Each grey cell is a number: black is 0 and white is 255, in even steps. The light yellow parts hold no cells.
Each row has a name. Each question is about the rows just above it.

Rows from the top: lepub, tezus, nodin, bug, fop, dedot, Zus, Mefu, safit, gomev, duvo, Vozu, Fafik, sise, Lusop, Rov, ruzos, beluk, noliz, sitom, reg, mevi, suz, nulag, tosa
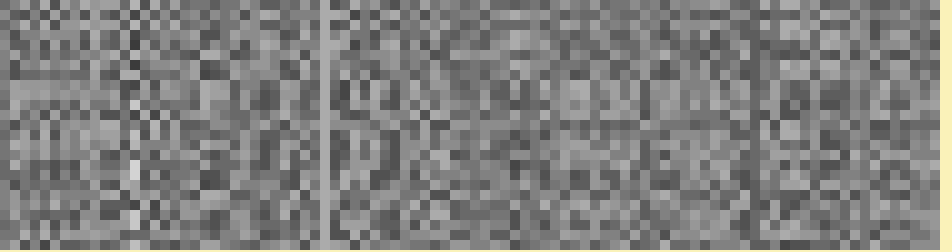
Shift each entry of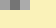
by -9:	[151 108 162]
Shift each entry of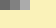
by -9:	[ 96 120 162]
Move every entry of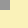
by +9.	[160]
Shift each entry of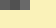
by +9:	[102  90 114]
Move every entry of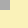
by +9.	[180]

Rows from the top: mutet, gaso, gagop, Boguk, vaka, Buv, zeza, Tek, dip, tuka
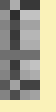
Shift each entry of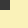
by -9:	[47]
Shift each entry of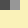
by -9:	[ 68 142]
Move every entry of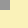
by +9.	[160]
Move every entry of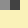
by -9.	[132  57]
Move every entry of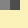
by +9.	[140  86]
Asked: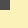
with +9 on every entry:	[86]

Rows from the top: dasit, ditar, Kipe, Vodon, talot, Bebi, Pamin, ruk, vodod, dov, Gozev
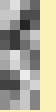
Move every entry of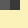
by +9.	[98 65]
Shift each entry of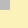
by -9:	[178]
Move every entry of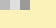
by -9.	[178 214 144]
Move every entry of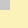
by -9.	[190]
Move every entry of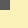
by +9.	[98]
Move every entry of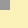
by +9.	[162]
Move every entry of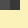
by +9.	[86 65]

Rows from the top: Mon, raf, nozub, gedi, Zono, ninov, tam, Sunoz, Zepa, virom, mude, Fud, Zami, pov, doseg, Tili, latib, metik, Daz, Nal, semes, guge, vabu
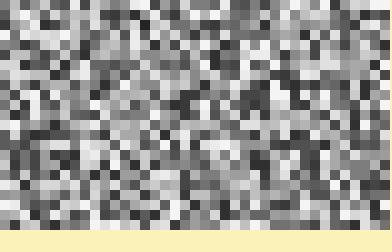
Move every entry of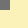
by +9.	[122]
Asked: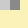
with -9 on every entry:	[194 128]

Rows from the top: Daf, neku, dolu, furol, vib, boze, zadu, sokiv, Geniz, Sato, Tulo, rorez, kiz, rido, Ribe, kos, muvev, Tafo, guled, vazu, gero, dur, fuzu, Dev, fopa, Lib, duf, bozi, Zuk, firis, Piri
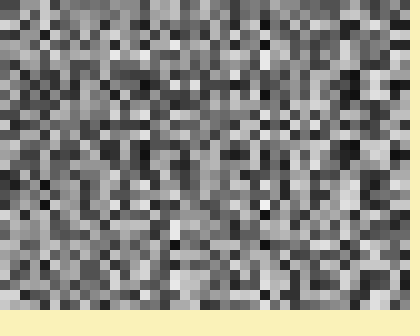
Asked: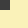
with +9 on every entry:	[70]
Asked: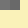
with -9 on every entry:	[106  96]
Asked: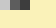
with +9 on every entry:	[209 102  70]
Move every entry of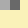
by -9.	[162  96]

